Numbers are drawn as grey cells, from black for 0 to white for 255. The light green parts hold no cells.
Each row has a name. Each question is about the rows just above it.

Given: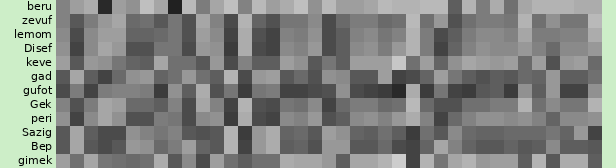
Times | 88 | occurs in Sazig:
5
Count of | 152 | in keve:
4
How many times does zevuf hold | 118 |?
6
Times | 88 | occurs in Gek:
0
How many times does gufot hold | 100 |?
0
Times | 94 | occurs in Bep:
4
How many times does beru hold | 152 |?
0

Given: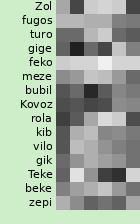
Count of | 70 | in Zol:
2
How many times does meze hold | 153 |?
2
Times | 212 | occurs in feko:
4
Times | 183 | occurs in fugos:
2
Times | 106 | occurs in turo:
3

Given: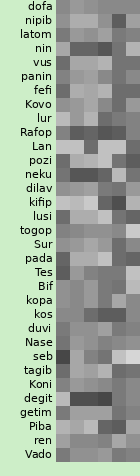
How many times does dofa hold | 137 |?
4
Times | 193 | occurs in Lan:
4
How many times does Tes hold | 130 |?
1
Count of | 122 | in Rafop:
0

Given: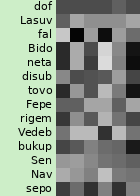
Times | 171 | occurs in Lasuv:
0
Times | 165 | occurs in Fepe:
3
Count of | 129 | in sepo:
2
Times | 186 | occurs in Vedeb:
3
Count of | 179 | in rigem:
1
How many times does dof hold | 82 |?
0
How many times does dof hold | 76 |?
5

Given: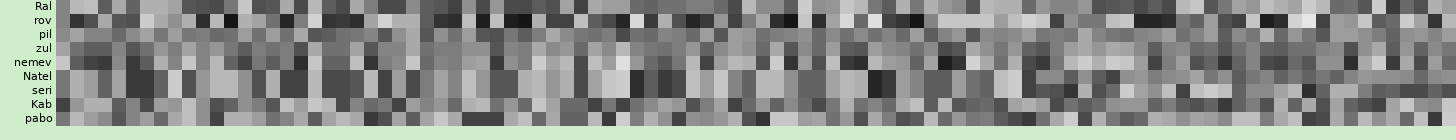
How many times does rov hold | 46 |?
7
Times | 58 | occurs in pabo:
4
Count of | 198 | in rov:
9

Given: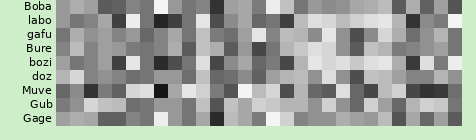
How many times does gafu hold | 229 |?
2
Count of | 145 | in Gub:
3
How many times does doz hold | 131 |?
4
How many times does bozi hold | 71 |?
2
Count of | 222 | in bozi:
4

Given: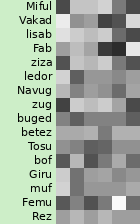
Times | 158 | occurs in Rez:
4
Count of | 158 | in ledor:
1
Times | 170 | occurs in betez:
2
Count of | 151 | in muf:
3
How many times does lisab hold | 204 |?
2
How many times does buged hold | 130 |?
4
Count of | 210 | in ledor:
1

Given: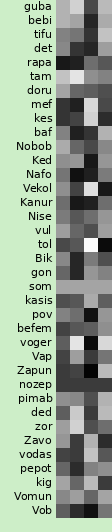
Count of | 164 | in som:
4
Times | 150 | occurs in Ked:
2
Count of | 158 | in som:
0
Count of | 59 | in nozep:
4

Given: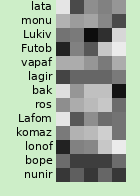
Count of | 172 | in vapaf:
3
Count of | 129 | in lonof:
1
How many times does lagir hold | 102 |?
3
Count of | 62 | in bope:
3
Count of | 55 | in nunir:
3
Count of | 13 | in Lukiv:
1

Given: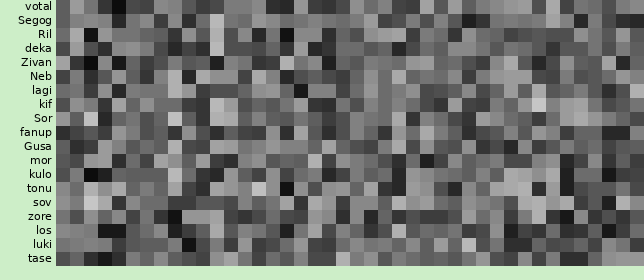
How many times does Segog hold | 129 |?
5
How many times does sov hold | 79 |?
1

